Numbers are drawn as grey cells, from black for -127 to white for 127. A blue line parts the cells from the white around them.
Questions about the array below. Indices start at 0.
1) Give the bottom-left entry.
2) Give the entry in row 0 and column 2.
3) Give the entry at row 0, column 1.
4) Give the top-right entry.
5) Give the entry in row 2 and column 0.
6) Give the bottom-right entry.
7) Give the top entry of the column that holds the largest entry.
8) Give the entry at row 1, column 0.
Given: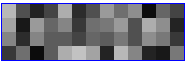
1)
-71
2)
-92
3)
-47
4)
-59
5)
5
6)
-7
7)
-83
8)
35

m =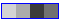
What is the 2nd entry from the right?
-68
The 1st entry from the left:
83
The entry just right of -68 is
-14

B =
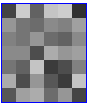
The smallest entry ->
-79
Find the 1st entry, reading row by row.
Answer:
-59
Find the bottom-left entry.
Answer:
-40
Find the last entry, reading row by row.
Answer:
-59
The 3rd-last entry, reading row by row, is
-19
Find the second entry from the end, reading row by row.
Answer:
22
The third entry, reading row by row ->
-29

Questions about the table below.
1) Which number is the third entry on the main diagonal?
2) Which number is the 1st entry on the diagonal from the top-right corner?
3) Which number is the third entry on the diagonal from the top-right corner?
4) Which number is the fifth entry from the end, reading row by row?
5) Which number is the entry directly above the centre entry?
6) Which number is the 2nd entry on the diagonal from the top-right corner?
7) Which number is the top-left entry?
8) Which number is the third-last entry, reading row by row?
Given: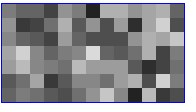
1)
-38
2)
-27
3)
48
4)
7
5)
-49
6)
81
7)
-3
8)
58

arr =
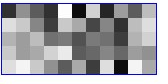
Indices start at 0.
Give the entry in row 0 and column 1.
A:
17
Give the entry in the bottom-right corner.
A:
41
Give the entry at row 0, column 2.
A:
-35
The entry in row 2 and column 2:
61
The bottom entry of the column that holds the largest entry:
-35
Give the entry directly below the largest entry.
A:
73
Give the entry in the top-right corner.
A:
61
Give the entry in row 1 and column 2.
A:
6
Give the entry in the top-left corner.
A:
-78
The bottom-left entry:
94
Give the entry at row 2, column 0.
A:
51
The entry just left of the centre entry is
-5
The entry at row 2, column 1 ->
29
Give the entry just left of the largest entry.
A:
-78

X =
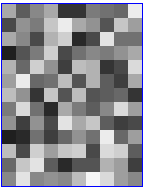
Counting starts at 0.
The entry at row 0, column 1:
-34
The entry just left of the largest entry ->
61
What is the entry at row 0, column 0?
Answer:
41
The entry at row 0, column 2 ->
8
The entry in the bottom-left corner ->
8
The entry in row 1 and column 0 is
-54
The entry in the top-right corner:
108
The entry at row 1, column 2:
-4
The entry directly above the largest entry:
-43
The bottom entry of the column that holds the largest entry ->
118
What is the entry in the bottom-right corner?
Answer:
8
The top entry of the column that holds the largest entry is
-4
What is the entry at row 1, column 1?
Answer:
18
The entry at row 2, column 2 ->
-54
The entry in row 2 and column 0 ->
41
